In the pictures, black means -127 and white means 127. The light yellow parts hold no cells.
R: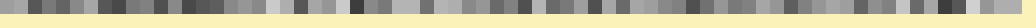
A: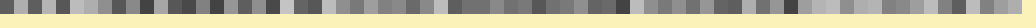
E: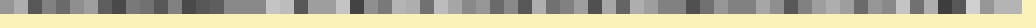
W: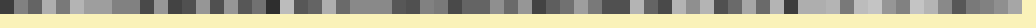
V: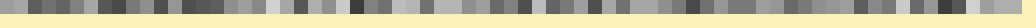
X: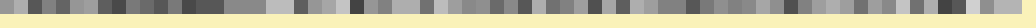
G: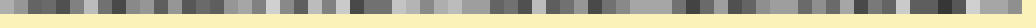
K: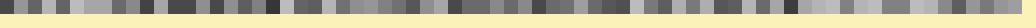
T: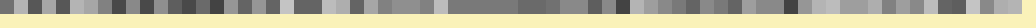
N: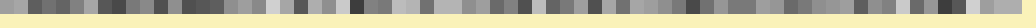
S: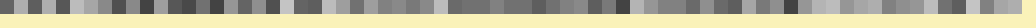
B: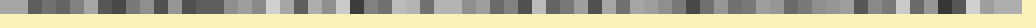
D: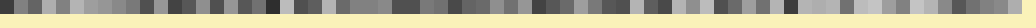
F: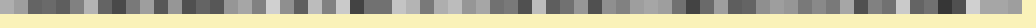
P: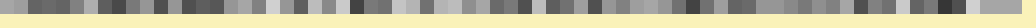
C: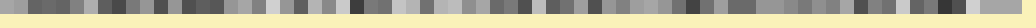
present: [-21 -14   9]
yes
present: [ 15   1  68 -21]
yes

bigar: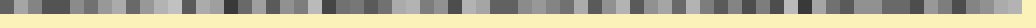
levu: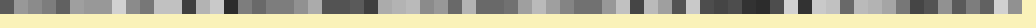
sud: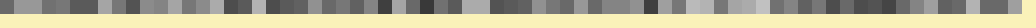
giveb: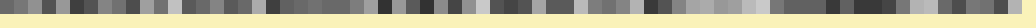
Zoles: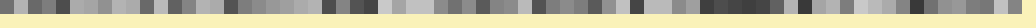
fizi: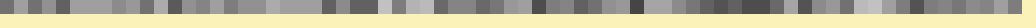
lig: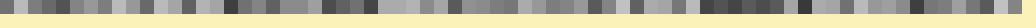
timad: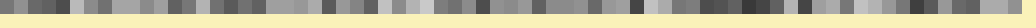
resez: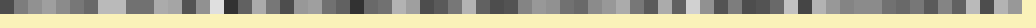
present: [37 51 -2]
yes
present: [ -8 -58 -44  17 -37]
yes

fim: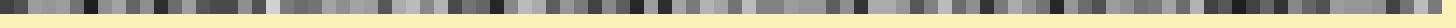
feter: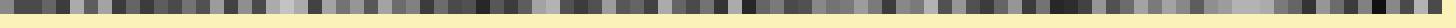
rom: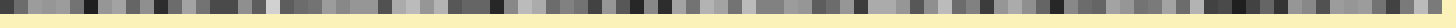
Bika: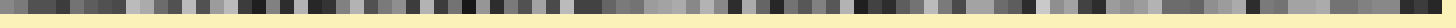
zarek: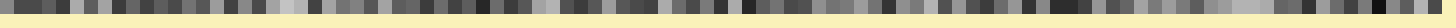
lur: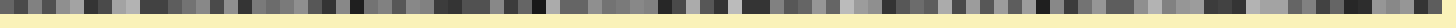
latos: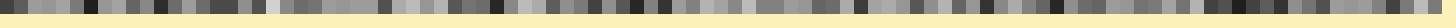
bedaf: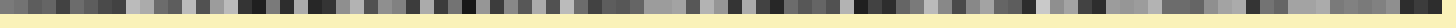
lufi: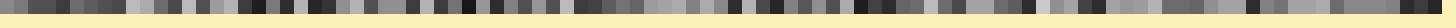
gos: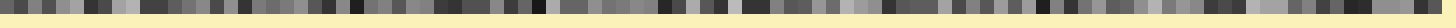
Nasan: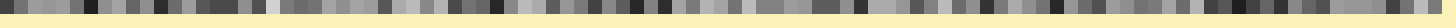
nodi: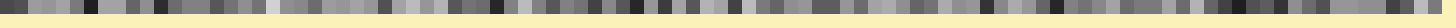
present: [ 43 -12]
yes
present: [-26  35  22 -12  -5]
yes
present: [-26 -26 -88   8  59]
yes
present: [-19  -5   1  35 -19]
no
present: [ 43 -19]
yes

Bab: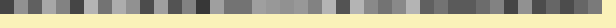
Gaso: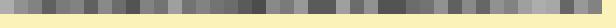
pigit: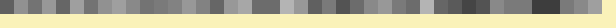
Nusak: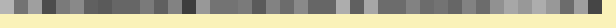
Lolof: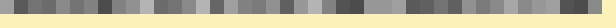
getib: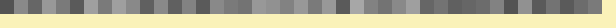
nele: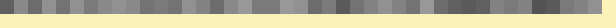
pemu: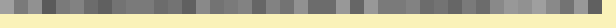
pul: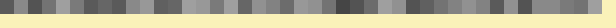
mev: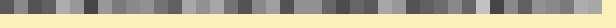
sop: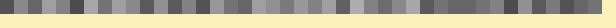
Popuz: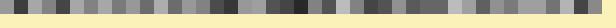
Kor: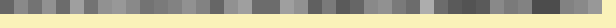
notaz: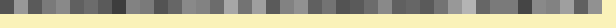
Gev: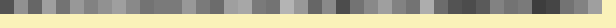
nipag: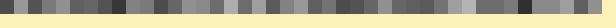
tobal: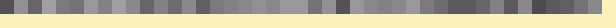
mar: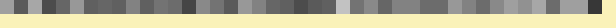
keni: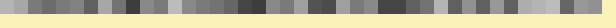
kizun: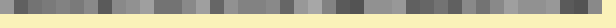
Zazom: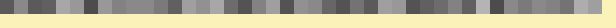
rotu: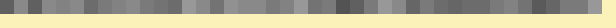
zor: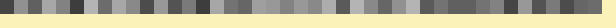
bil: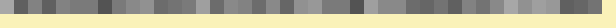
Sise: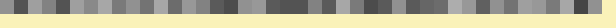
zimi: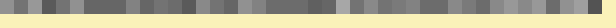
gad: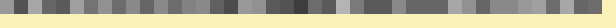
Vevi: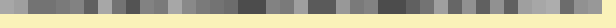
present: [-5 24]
yes
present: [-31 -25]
yes
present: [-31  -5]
yes
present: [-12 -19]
yes
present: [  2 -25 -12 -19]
yes
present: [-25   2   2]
yes

